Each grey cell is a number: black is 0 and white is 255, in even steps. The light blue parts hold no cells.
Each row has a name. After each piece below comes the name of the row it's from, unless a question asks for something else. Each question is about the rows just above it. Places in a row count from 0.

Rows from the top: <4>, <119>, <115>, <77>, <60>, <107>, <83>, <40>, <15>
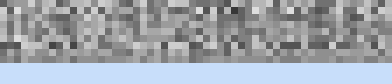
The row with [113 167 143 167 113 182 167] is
<60>
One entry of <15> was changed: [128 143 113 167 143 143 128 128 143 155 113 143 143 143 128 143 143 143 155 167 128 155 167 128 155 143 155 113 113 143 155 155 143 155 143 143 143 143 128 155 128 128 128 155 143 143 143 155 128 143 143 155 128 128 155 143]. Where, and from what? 28, [128]
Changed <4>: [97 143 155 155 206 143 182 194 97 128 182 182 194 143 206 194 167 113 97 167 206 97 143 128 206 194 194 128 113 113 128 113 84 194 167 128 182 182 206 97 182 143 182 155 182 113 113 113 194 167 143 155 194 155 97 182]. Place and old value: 21, [113]
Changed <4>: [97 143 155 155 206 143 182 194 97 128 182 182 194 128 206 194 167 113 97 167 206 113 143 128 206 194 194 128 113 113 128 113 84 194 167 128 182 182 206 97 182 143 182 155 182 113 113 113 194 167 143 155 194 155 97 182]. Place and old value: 13, [143]
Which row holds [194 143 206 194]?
<4>

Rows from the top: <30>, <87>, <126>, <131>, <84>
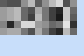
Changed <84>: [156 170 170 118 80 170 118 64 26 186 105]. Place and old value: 8, [38]
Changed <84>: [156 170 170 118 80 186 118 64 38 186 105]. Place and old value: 5, [170]
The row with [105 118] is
<131>

